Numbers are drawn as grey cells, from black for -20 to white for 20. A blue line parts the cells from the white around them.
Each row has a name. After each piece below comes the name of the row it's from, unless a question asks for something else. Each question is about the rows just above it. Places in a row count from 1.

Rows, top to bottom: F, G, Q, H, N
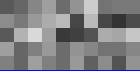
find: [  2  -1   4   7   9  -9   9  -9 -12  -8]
G
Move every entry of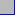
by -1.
[8]
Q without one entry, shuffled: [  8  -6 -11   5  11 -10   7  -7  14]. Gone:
[6]

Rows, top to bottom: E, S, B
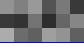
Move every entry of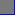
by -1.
[-2]
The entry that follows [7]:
[-3]
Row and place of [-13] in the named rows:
S, 4
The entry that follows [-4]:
[1]
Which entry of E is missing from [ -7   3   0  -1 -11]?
[4]

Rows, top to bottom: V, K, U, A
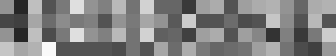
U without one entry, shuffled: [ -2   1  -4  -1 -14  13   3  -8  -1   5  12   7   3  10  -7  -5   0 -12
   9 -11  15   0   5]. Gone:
[-10]
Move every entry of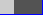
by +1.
[13 -6 -6]
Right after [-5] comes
[-4]
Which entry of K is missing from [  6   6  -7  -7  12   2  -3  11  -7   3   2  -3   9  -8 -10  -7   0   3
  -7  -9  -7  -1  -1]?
[-6]
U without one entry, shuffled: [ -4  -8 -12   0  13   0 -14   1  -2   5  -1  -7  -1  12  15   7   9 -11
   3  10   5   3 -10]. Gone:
[-5]
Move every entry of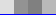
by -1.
[14  2 -1  8]
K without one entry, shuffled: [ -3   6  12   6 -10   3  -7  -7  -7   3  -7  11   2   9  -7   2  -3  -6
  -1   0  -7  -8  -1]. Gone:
[-9]

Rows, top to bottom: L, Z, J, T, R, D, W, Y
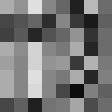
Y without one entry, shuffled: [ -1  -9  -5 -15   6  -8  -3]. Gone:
[-2]
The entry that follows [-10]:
[-6]
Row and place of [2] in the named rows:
T, 2
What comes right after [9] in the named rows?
[-3]
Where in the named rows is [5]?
R, 1
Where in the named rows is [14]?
W, 3

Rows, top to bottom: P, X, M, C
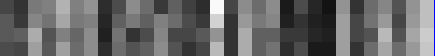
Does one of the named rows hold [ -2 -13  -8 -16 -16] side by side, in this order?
yes
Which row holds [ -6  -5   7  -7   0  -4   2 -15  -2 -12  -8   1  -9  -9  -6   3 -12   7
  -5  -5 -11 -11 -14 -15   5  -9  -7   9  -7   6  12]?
M
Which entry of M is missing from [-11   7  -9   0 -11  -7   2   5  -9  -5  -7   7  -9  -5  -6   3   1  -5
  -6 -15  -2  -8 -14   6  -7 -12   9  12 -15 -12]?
[-4]
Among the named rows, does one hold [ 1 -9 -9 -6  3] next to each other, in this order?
yes
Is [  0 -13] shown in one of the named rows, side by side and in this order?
no
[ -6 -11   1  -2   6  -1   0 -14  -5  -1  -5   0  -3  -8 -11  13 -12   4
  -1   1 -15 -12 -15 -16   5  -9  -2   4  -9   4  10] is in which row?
X
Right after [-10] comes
[-13]

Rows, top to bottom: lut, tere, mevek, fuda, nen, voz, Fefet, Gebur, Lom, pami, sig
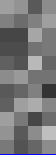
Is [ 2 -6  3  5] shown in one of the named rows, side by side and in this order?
no
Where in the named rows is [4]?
voz, 2
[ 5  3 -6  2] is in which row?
lut
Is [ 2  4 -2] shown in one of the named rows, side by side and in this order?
yes
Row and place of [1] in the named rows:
Gebur, 4

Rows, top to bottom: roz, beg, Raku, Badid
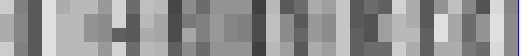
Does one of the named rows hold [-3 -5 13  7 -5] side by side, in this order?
no
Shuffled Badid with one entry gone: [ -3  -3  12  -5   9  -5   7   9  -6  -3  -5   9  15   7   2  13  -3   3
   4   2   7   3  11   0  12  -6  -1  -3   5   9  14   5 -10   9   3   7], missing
[8]
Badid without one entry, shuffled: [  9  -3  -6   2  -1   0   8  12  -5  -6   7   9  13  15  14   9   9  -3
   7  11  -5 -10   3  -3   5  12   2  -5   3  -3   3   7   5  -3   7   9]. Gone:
[4]
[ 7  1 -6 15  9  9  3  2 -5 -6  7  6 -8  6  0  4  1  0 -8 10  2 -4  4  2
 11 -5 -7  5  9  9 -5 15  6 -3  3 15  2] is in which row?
Raku
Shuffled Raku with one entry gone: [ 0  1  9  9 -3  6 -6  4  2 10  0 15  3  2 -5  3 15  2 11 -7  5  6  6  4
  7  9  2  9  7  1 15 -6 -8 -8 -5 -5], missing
[-4]
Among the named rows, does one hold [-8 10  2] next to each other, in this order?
yes

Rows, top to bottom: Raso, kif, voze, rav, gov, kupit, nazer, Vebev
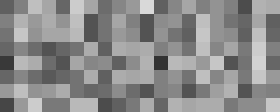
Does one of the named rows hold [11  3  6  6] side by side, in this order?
yes
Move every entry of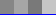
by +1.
[ 2  7  0 12]
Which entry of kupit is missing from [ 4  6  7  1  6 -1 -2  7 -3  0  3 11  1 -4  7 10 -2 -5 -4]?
[-6]
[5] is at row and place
nazer, 16

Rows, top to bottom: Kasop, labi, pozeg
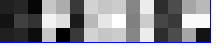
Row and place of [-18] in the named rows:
pozeg, 3
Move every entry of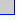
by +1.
[13]
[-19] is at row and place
Kasop, 3

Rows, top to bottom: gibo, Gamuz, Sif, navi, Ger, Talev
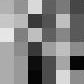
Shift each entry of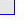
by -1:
[15]
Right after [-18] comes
[-8]

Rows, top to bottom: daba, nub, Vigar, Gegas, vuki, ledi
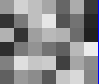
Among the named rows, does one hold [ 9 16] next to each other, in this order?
no
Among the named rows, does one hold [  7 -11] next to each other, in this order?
yes

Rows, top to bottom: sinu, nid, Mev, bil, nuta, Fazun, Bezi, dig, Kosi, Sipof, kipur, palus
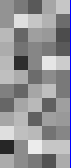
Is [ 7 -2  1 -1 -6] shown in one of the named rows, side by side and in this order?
yes
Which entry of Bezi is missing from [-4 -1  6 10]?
[0]
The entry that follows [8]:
[-3]

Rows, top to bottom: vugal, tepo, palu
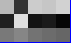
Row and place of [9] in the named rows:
vugal, 1
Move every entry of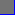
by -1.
[-3]

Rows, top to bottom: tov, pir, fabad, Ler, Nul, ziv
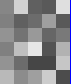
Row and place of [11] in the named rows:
Nul, 5
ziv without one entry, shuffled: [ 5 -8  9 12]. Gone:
[2]
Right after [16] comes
[-7]
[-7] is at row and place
Ler, 4

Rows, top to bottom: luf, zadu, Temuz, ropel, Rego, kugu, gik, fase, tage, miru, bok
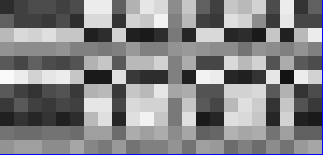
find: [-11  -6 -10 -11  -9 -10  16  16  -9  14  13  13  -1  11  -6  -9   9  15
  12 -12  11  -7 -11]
fase
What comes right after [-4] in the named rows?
[8]
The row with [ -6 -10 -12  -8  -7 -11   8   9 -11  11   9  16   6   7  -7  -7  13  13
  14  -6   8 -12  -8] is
gik
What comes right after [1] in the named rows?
[-1]
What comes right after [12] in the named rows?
[-12]
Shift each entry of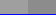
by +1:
[6 6 3 3]

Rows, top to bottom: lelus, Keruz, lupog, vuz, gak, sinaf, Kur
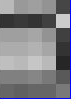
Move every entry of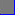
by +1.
[0]
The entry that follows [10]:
[9]
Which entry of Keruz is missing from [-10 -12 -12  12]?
[-11]
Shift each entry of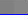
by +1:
[1 2]
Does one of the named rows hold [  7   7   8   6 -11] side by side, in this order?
no

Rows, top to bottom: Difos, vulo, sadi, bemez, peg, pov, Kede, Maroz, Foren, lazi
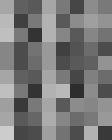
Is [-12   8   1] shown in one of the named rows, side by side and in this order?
yes
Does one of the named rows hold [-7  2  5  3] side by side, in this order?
no
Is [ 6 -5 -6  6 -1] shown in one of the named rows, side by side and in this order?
yes
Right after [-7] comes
[-3]
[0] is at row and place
pov, 7
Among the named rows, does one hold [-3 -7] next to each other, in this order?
no

